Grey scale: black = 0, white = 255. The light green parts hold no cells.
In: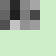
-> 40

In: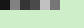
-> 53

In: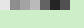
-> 80

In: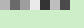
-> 74

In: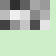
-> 66

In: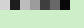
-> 29

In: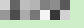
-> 77

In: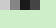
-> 68
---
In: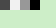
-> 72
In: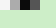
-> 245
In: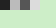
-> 34
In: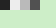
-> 35
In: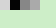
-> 213
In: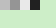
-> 190
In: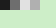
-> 28
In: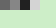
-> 102
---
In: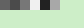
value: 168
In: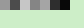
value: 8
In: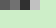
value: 193
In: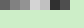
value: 78
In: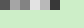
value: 56
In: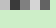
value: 99
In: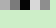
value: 142
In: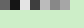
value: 166
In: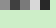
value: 40
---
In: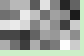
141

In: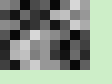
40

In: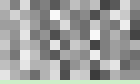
128

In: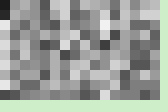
126

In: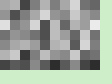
114
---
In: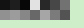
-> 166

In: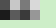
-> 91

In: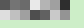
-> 97

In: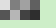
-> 182

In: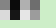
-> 22

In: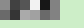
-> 161
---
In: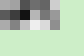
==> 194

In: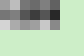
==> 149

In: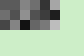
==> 18

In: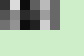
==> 12

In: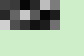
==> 48

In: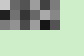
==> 74
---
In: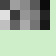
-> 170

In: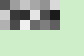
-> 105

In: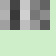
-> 190

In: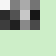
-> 32

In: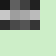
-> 73

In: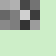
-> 126

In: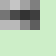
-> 185
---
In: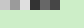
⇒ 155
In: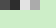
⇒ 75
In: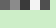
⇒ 99
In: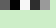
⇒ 94
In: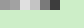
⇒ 162
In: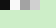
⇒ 163
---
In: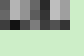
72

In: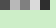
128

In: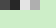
228

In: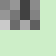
169

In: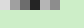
109

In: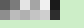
177

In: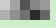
113

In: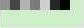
177
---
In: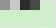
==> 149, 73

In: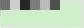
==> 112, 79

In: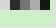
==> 213, 23

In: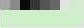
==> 166, 227

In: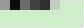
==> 152, 200

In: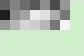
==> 97, 243
